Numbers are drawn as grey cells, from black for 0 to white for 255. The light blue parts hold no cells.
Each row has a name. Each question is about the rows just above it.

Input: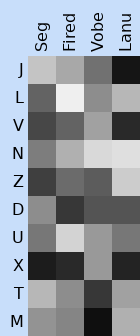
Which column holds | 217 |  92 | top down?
Vobe
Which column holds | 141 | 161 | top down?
Vobe

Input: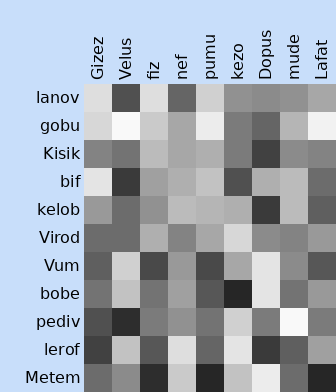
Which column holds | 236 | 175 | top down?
pumu
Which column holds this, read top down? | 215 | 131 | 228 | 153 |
Gizez
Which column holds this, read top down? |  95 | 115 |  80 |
Gizez

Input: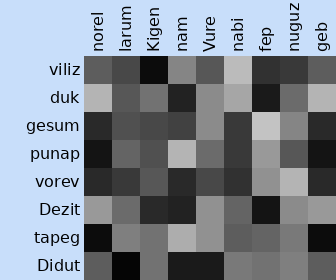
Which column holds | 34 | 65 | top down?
nam
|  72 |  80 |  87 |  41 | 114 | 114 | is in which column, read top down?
Kigen
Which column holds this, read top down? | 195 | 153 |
fep

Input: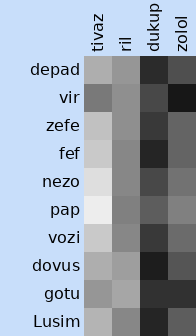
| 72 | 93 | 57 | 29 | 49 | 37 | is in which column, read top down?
dukup
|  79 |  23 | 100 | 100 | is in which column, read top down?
zolol
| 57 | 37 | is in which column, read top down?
dukup
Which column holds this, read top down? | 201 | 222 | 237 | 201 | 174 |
tivaz
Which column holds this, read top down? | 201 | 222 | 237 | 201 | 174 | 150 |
tivaz
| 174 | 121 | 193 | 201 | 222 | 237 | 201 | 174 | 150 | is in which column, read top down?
tivaz

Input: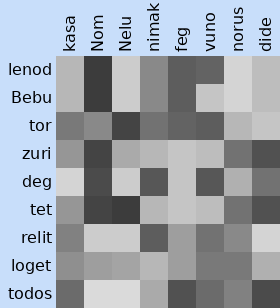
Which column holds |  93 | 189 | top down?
vuno
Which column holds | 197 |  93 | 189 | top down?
vuno

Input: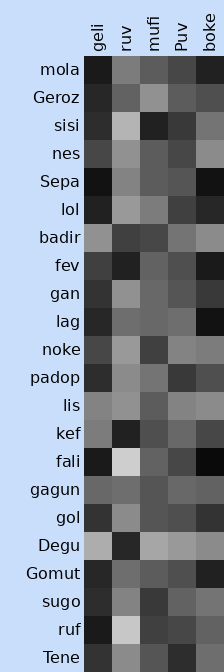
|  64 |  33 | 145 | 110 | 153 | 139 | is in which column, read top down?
ruv
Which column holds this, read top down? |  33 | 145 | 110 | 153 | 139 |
ruv
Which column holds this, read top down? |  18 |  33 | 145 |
geli

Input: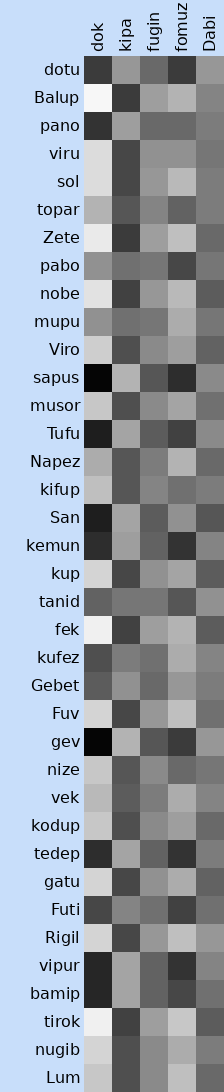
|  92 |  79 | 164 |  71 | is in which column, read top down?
kipa
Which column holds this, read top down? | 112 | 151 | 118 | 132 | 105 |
Dabi
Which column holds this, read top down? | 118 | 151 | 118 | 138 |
fugin
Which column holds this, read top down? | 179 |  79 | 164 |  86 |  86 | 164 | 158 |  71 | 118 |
kipa

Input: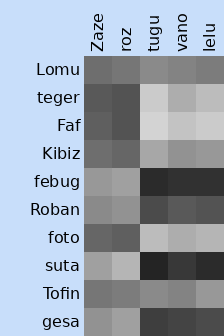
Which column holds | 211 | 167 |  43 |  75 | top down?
tugu
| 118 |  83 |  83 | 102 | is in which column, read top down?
roz
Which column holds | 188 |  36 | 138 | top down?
tugu
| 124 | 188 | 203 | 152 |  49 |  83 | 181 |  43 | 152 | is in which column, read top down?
lelu
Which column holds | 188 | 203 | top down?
lelu
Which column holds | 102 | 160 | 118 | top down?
Zaze

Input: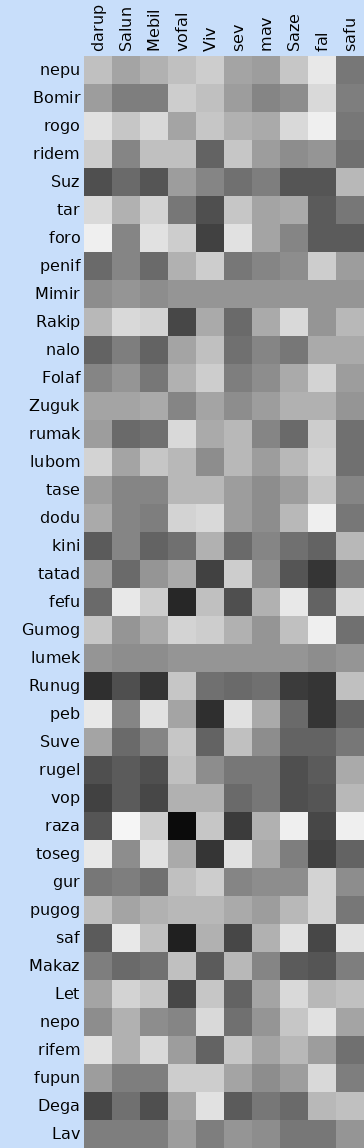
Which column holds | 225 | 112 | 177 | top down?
Mebil
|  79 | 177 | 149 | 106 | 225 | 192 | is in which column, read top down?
sev
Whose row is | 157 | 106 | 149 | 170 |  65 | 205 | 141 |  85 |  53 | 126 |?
tatad
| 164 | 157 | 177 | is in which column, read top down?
sev
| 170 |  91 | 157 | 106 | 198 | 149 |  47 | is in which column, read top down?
darup
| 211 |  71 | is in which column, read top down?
fal

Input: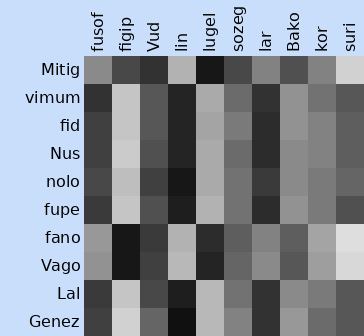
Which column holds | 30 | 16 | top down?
lin
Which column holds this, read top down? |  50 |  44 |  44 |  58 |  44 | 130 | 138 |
lar
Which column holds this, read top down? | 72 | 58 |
fusof

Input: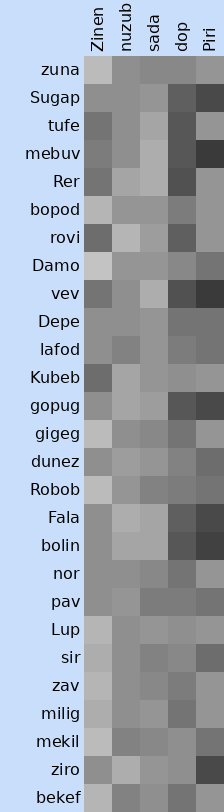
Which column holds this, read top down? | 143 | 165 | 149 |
nuzub
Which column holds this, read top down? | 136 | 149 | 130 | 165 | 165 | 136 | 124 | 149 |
sada
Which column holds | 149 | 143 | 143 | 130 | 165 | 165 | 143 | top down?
nuzub
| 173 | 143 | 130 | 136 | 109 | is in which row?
sir

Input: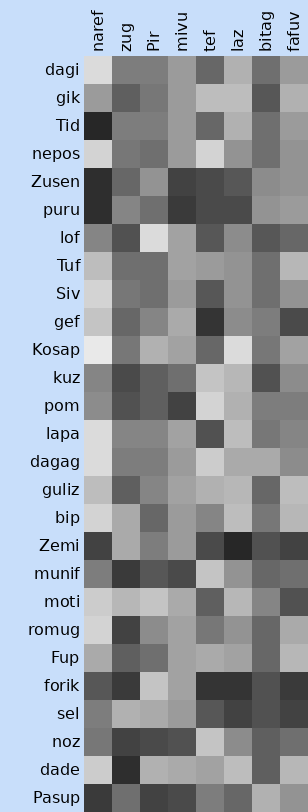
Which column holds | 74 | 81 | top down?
zug
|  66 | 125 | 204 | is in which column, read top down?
naref
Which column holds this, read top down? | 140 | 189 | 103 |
laz

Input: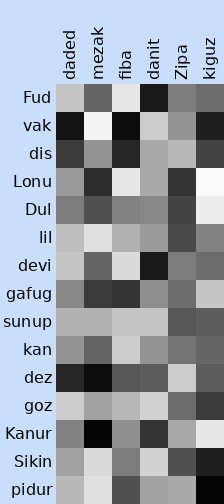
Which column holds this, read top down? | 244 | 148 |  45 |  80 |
mezak
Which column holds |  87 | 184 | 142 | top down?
fiba

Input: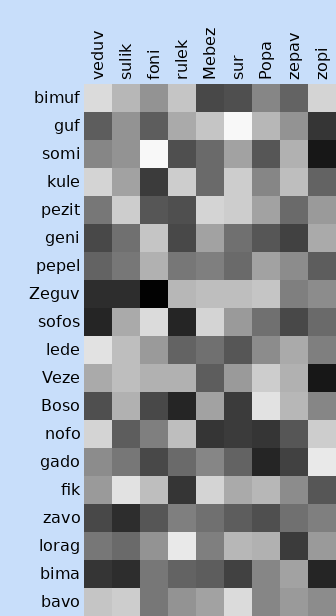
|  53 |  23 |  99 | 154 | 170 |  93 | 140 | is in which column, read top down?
zopi
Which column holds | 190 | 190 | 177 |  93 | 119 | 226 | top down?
sulik
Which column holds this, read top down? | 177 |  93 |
sulik
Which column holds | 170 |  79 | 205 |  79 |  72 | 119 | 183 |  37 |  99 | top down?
rulek

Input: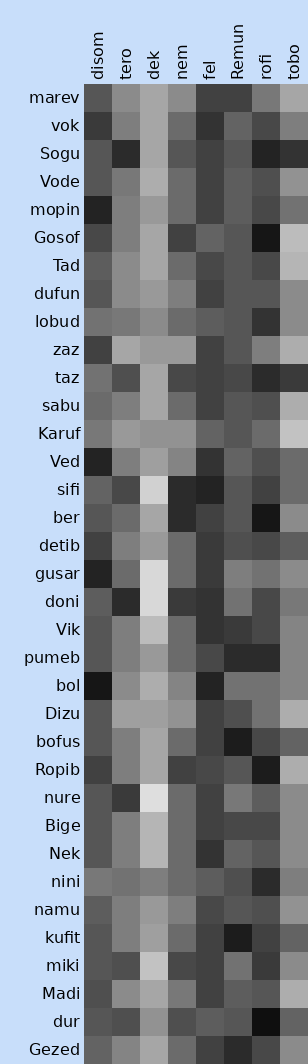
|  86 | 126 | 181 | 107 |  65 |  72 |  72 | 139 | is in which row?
Bige
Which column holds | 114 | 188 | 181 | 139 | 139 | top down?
tobo
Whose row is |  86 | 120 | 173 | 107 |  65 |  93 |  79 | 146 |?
Vode
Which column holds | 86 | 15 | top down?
rofi

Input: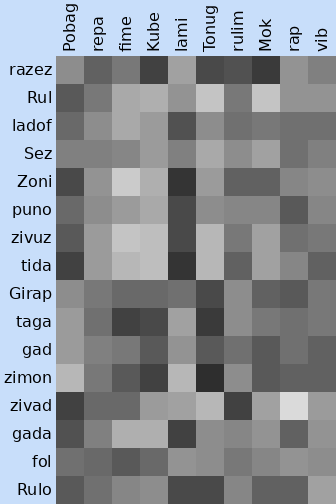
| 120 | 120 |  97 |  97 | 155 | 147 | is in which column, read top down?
vib
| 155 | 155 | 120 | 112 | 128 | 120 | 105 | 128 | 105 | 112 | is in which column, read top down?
repa
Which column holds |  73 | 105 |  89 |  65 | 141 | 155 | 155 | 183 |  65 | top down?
Pobag
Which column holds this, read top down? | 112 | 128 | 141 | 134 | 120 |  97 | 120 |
vib
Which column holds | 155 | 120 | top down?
repa
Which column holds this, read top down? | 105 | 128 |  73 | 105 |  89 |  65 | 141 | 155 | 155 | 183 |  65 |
Pobag
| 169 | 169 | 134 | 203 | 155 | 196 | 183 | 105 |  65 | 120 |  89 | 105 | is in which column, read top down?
fime

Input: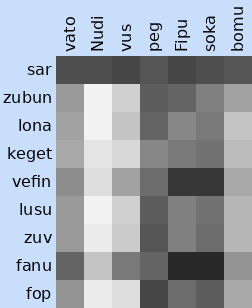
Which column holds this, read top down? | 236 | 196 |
Nudi
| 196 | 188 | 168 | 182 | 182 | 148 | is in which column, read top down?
bomu
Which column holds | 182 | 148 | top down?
bomu
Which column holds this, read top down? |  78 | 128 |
soka
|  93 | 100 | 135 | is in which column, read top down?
peg

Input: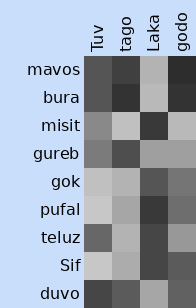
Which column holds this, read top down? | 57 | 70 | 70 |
Laka
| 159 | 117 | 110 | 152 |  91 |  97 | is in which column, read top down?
godo
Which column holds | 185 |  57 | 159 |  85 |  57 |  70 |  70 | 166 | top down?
Laka
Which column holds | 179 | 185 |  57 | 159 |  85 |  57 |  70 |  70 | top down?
Laka
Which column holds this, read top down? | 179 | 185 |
Laka
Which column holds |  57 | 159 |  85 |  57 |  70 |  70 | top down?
Laka
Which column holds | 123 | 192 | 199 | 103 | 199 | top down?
Tuv

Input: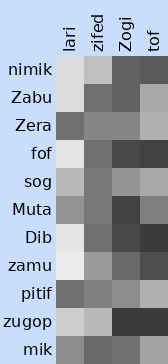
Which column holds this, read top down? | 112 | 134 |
zifed
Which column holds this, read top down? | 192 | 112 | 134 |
zifed
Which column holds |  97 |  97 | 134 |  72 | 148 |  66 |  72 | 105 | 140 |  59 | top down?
Zogi
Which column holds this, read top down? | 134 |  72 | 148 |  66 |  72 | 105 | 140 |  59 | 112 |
Zogi
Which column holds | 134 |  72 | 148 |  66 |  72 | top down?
Zogi

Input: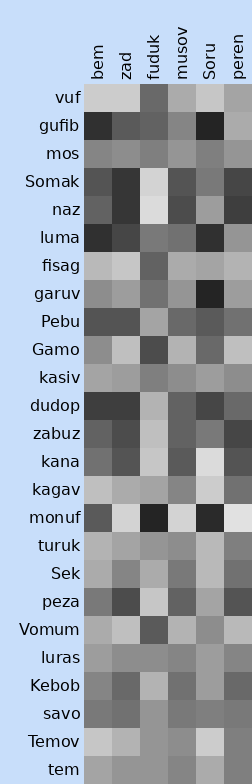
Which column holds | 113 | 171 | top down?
musov
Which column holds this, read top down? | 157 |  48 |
Soru
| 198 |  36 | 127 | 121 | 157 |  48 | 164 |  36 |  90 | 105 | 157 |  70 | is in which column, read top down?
Soru

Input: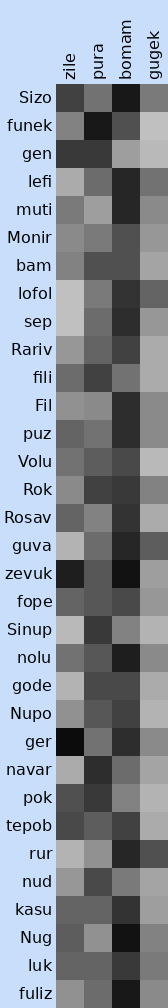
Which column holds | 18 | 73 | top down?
bomam
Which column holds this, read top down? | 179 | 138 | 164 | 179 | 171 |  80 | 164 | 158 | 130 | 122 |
gugek
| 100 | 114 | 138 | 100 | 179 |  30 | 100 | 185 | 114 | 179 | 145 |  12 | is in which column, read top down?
zile
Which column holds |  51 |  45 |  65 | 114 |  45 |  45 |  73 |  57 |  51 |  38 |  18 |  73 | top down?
bomam

